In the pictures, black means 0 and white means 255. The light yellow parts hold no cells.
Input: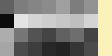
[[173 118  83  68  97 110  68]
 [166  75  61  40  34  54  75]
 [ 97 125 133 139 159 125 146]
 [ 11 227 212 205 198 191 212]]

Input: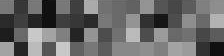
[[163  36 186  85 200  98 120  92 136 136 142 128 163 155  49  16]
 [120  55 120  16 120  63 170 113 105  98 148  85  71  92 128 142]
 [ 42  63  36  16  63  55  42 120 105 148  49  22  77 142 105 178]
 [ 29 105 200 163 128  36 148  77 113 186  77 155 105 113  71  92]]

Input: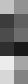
[[236 166]
 [215 131]
 [195 145]
 [ 76 109]
 [ 60  95]
 [ 47  25]]

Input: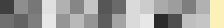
[[112  99 126 231 149 185 149  93 164 218 231  43  78 191 197]
 [ 63 142 119 224 177 134 197  86 106 218 204 170 157 126 177]]

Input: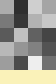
[[184 149 129  83]
 [172  47 207 165]
 [157  75 238 113]
 [121  55 178 199]
 [ 90 192  97  69]]

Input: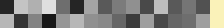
[[183  52 131  24 150 183 144 137 102  59 158  73 102 110 158]
 [ 37 196 176 223 110  37 164  89 123 144  73 190  89 117  81]]

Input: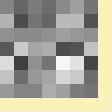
[[220  63 145 116 246 226  69]
 [194 109 152 165 213 201 109]
 [178  77 116 102 186 186  83]
 [152 132 132 172 159 124 116]
 [145 138 138 145 159 152 145]
 [132 102 124 109 138 159 116]
 [ 89 201 165 172  77  83 194]]
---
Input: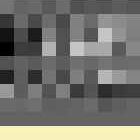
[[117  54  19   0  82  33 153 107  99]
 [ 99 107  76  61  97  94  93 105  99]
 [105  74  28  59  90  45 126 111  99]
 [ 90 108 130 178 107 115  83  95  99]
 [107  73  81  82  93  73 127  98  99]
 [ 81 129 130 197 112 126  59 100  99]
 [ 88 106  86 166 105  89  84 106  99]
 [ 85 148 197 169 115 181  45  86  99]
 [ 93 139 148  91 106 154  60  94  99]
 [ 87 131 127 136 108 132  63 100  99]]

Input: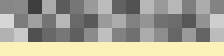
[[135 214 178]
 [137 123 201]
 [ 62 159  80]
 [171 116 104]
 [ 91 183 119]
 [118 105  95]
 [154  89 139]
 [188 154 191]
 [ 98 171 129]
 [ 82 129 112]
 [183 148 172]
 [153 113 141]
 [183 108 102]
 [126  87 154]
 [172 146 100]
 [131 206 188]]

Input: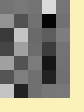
[[116 147  57  69 160  84 196]
 [120  82 196 160  83 126  34]
 [116 113 106 108 123 111 112]
 [218   5  93  60  21  33 119]
 [117 113 125 116 114 112 120]]

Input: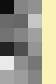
[[ 13 106 114  34 234 167]
 [133 102 133  79 143 157]
 [145 198 160 149 118 132]]

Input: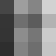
[[ 70  53  52  46]
 [158 111 141 131]
 [133  92 118 110]
 [210 178 203 197]]

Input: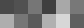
[[ 73 174]
 [ 81 118]
 [118  90]
 [ 63 176]
 [168 215]
 [120  95]]
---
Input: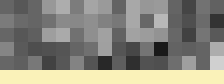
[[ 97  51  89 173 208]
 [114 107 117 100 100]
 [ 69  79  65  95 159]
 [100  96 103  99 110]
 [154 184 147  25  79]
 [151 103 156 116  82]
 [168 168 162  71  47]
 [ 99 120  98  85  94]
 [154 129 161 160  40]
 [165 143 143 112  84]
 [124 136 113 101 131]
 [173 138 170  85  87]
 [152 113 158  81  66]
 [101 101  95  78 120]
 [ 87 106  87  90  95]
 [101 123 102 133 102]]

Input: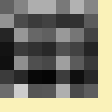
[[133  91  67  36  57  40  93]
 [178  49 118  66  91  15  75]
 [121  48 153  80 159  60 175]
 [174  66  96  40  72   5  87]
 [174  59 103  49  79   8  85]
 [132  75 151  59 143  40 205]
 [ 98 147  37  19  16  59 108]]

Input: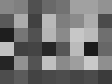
[[146  75 111 103 143  59]
 [161 172 187  27 201  75]
 [161 139 199 187 158  69]
 [114 126 138  86 138  77]
 [105 185 181  39 192  73]
 [ 80  65  81  68  83  67]
 [128 172 118  65 146  91]
 [135  89  30 194  37  77]]

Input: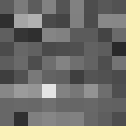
[[ 82 135 106  41 116  75  79  97  77]
 [ 88 136  68  93  78  81 110  98  94]
 [ 77  76  91  98  99  84 147 104 103]
 [129 128  91  80 111  63 119 102 129]
 [ 84  68 129  77 131  96 130 103 127]
 [130  74 133  74 110  99 228 112 134]
 [ 92 177  47  97  77 121 149 104 128]
 [123 165  53 103 106  82 155 105  48]
 [ 92  47  95  75  93  62 135 103 103]]

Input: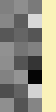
[[122 216  85 129  52   5 211 133]
 [142  93 101 117  84 148  99  84]
 [128 135  87 145 142 130  78 143]]

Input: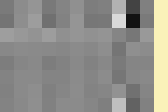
[[128 122 153 140 133 137 133 129]
 [ 67  18 119 143 133 134 113  98]
 [178 217 133 117 122 118 146 191]
 [128 120 148 142 136 140 134 127]
 [125 119 145 136 130 133 131 134]
 [144 149 149 139 137 139 140 139]
 [132 130 144 135 130 132 134 139]
 [121 112 157 137 125 132 128 129]
 [149 157 147 138 137 138 142 143]
 [140 142 152 139 134 138 138 137]
 [122 116 158 136 125 131 129 131]]

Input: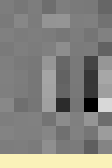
[[102 114 129  98 150 167 159 216 109 156 132]
 [121 128 117 124  68  54  55   0 149 118  95]
 [122 127 125 123 121 121 120 117 128 129 123]
 [126 149 119 142 103  98 101  43 140 112 121]
 [110 148 124 128 150 165 163 160 116 134 143]
 [125 124 126 124 120 119 119 118 129 128 123]
 [119 135 124 127 122 125 124 111 128 128 126]
 [125 122 128 122 127 128 127 136 126 131 125]]

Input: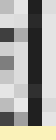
[[220 228 228 228 228 228 228 216 228]
 [ 32  42  32  32  32  32  48  32  32]
 [229 220 172 220 220 220 205 232 159]
 [188 223  63 207 126 198 229 188  67]]
